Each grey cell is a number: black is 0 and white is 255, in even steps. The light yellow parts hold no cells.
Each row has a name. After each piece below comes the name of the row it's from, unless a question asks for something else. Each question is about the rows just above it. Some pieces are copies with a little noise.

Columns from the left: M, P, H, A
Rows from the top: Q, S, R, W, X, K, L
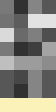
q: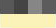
K
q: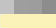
X
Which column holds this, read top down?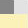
H

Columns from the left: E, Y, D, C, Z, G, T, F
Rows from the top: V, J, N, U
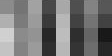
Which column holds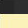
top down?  C
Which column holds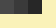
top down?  C

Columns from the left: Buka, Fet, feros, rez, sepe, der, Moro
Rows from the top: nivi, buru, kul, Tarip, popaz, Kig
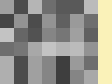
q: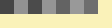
buru
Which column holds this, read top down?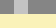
rez
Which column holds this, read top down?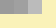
der
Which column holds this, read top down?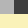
sepe

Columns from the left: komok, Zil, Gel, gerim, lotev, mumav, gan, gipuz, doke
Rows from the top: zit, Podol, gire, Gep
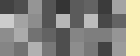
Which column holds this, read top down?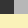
lotev
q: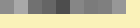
gire
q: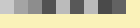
Podol
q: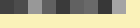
zit

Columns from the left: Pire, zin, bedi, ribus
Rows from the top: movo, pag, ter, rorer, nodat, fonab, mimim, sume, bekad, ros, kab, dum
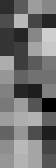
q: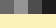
ros
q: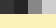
ter
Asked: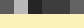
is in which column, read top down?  zin
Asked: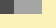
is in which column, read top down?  bedi
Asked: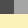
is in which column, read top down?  bedi
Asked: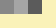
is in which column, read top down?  bedi
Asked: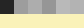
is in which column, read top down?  zin

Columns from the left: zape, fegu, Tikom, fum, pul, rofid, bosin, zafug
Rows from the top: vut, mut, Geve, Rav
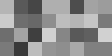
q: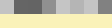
mut
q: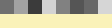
Geve
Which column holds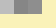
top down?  pul
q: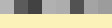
vut

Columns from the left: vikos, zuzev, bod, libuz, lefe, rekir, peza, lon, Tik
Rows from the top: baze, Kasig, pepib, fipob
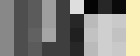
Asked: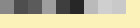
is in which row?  Kasig
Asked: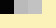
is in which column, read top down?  peza
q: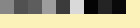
baze
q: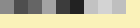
pepib

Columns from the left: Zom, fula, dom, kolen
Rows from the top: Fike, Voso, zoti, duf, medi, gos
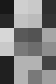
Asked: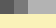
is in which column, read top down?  fula
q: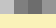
duf
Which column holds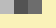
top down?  dom
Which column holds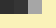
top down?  kolen

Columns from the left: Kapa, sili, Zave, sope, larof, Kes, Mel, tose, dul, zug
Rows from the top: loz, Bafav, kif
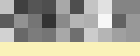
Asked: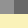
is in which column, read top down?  sili
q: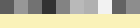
Bafav

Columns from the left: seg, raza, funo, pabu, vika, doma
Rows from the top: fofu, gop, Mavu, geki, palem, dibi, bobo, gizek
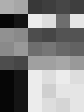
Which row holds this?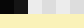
dibi
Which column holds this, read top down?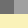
funo

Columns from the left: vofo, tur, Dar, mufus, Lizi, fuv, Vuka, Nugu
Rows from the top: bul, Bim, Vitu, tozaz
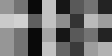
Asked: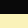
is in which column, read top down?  Dar
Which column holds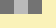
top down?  Vuka

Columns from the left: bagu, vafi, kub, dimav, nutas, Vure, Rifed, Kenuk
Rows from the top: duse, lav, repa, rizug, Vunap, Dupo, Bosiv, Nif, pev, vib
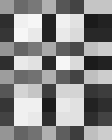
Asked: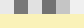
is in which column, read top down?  kub
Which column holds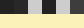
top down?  Kenuk
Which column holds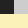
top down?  Kenuk
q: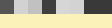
Bosiv

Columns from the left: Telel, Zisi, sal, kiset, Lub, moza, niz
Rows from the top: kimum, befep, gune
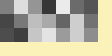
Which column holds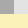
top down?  kiset
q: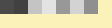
gune
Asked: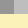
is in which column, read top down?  sal

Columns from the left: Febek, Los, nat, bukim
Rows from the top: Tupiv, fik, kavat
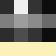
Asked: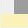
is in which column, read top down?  Los
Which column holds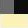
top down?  bukim
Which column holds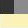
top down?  nat
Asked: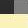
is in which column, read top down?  Febek
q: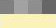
fik
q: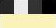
Tupiv

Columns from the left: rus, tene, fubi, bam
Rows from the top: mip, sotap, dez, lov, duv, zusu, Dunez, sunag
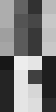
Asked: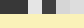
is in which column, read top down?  fubi
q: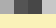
sotap
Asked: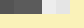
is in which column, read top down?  tene

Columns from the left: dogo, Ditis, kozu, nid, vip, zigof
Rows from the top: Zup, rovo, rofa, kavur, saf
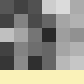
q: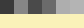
rovo
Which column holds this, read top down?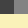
Ditis
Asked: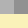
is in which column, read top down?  zigof
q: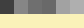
kavur
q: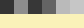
saf

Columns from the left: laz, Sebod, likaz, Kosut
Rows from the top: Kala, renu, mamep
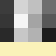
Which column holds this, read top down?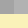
likaz
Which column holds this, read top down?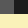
Kosut
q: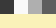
renu

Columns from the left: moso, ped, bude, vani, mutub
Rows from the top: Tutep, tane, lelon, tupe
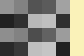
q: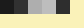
tane
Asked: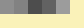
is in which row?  lelon
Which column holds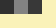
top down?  ped
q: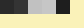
tupe

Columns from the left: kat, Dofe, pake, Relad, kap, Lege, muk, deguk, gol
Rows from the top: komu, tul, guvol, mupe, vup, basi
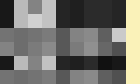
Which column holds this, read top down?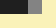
Lege
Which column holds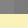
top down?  Lege
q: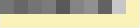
guvol
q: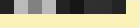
komu

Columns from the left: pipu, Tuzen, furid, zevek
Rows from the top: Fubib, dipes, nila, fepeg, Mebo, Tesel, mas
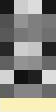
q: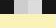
Fubib
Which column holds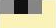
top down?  Tuzen
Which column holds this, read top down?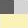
pipu
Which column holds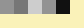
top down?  Tuzen
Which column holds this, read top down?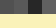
pipu
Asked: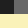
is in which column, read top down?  zevek
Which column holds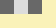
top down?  zevek

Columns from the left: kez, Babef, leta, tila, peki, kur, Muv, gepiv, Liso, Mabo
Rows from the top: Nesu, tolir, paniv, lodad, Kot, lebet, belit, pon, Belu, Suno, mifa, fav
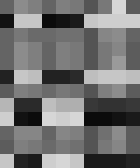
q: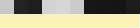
fav
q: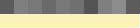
belit
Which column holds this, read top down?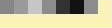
Liso

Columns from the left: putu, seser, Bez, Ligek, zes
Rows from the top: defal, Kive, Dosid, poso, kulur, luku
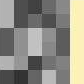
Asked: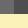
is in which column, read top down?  Ligek
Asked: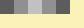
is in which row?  Dosid
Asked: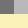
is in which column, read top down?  Ligek
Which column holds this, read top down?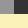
seser
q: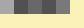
Kive
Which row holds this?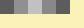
poso

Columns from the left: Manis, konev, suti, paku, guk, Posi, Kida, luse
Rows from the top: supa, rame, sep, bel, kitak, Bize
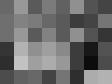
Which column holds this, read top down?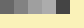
paku
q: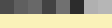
Bize
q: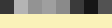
bel
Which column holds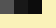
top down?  Kida
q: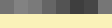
rame
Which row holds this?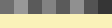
sep

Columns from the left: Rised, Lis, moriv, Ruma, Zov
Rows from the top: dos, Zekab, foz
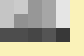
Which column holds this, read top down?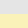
Zov
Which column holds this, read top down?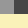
moriv
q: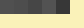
foz
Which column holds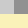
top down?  Lis

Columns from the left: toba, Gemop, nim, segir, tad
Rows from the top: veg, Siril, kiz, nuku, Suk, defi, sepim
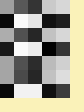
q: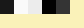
nuku
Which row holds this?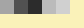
Suk

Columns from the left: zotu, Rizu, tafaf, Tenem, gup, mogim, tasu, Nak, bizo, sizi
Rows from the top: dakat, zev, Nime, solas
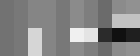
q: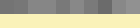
dakat
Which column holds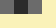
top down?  Nak
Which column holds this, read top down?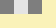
tasu

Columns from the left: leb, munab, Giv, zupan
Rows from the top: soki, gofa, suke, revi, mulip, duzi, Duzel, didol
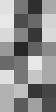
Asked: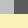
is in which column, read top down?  munab
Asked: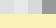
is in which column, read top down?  leb
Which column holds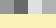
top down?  leb

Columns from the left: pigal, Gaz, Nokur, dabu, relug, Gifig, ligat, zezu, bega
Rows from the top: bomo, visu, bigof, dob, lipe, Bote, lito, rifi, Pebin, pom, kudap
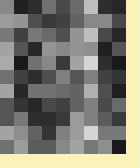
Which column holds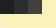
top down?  zezu
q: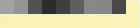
visu

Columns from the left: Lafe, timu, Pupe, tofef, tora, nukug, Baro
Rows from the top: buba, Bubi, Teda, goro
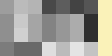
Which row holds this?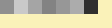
Bubi
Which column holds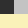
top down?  Baro

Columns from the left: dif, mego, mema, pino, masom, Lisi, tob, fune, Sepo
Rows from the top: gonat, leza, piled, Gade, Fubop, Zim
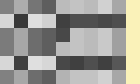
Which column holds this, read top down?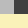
masom
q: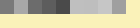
piled
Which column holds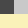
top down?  fune
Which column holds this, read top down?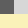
pino

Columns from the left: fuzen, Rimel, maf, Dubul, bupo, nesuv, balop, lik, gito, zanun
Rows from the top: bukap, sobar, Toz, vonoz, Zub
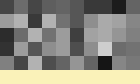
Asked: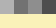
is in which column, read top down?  Dubul
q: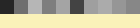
Toz
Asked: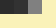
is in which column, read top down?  fuzen
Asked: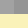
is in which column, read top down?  gito

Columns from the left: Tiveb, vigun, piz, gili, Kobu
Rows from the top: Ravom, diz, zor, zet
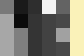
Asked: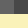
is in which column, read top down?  Kobu
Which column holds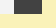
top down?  gili
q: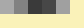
zor

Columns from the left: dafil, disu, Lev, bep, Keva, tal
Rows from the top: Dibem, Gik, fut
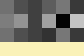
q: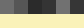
fut
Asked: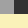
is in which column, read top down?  bep
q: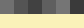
Dibem

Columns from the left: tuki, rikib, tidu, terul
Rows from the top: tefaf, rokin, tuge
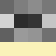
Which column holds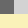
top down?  tuki
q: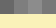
tefaf
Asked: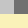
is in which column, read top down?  terul
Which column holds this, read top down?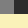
rikib

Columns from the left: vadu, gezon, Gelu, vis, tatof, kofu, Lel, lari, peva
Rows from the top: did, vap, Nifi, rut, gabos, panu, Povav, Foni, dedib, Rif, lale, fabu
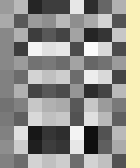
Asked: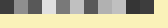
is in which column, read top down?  vis
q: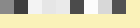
rut
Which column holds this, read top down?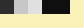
Lel

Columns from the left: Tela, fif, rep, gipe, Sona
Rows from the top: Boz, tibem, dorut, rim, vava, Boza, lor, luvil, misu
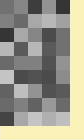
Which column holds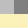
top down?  fif
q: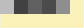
Boza
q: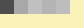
misu
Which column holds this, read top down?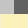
Tela
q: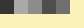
dorut

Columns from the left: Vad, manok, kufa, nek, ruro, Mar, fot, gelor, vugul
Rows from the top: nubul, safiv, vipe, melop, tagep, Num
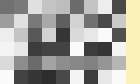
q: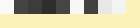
Num
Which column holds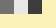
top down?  fot

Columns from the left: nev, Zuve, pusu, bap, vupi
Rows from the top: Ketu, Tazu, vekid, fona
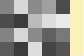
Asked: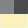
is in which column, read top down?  nev
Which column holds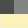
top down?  nev
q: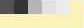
Tazu
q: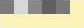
vekid

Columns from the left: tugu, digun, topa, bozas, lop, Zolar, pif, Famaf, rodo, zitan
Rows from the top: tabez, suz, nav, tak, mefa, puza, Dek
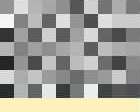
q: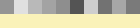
tabez
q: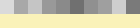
puza
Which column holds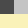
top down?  topa
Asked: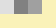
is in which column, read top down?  digun
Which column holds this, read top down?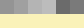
Zolar

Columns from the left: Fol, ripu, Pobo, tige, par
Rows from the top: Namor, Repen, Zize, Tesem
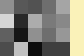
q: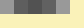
Namor
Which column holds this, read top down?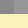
par
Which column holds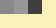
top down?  par
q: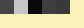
Tesem
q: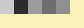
Repen

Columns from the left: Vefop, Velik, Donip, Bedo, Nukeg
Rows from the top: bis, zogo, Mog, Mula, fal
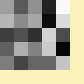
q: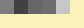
fal
